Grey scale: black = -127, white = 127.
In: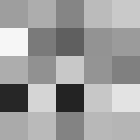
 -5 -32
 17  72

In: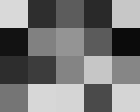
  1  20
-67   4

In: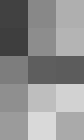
 13  52
-33 -35

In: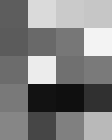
-22  -8
108 -15

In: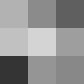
84 30
21  8

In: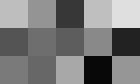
-17 -34
-24  40

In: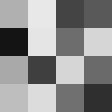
101 -18
-64  86
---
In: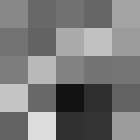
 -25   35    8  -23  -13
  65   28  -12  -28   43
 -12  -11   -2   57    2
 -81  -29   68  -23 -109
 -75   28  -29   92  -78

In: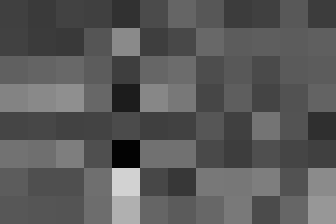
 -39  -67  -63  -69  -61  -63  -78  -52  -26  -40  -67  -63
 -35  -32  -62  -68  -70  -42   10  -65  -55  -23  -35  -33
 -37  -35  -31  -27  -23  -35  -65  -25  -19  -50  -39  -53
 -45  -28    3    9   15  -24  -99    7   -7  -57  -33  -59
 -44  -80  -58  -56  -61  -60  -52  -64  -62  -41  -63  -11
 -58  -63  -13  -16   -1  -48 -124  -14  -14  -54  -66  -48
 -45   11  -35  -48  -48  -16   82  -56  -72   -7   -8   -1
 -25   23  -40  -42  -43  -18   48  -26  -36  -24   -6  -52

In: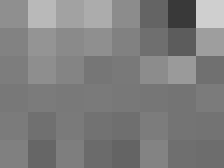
-70  79  15  57  34  44  12 -27
-35  30   2  20  10  15   1 -16
 26 -15  -2  14   4  -9  -6  12
-11  -4  -7  -4  -6  -5  -7  -9
-11 -12  -4 -15  -5 -13 -16  -3
-16 -18   0 -25  -1 -20 -27   3

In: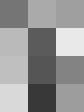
 42  31 -10
-36 105  58
-42   3  63
-71  29  89

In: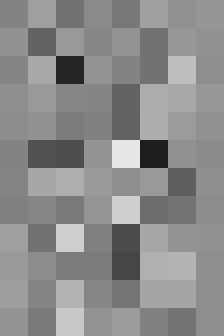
 16  22   3  31 -13  10  -7  32
 23  18  18 -28  25   7  19 -13
 62  14   5  40 -90  19   3 -13
 40  23  15  25   6   5 -28  44
 27  17  13  18  -4   1 -29  45
 17  11   3 -46 -50  20 103 -97
-32  15   4  39  46  26  14  25
-12  12   0   6  -6  21  79 -18
 19  18  31 -13  78   0 -52  39
 52  14  25  12  -3  -4 -57  48
 37  14  30   5  51   6 -10  37
-11  14  19  -5  73  19  28   0

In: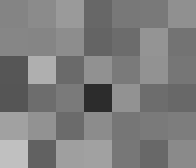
 -6  16   4  11  26 -24  -7
 20 -12   6   5  13 -27 -19
 18  -9 -41  47 -21  17  -5
-18 -23 -42 -18  -5 -83  18
 -5  -2  33  18 -20  12  -9
-23  10  64 -30  31  33  -8

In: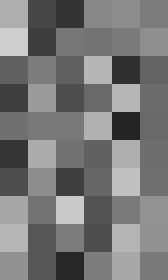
 13  -3  46 -57 -75   7
 -5  15  78 -66  -9 -12
-79 -28 -30  -2 -31  53
 54 -19 -65  27 -49 -22
-91 -22 -15  -7  -7  49
 46 -17 -74  44 -14 -30
 64 -16 -49  14 -64 -25
 -5  18  38 -12  74 -44
 52  17  54 -40  -3 -50
 40  -6  17 -40 -88  -2
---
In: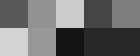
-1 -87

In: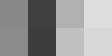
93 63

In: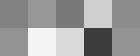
12 -67

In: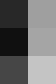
31 -111

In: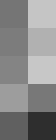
69 -3

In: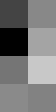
8 -126
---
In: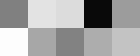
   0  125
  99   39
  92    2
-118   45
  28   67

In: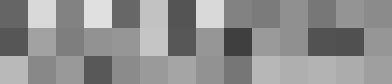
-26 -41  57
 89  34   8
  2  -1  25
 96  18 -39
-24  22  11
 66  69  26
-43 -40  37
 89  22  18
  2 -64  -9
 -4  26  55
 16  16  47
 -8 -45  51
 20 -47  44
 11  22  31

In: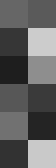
-25 -73 -97 -40 -14 -77
-37  76  14 -69 -91  73

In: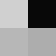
  80   55
-119   45

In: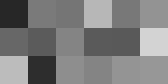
-88 -24  60
 -5 -36 -82
-10   4  14
 55 -37   4
 -7 -38  20
 19  83  23

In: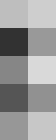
 62 -77   6 -42  23
 78  25  89  17  71

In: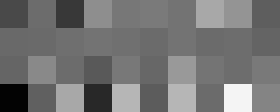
 -54  -22  -26 -124
 -19  -21    9  -31
 -71  -16  -19   40
  14  -12  -38  -87
  -8  -15   -7   54
  -5  -20  -24  -35
 -12  -12   25   54
  40  -20  -11  -20
  20  -18  -18  116
 -33  -27   -6    4

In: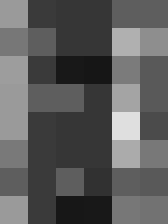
  26   -8   29   26   26   -6  -33   26
 -69  -33  -69  -33  -69  -69  -69  -69
 -73  -73 -103  -33  -73  -73  -33 -104
 -73  -73 -105  -73  -73  -73  -78 -103
 -33   48   -4   36   95   43  -33   -8
 -33   14  -38  -38  -52   -7  -38  -13
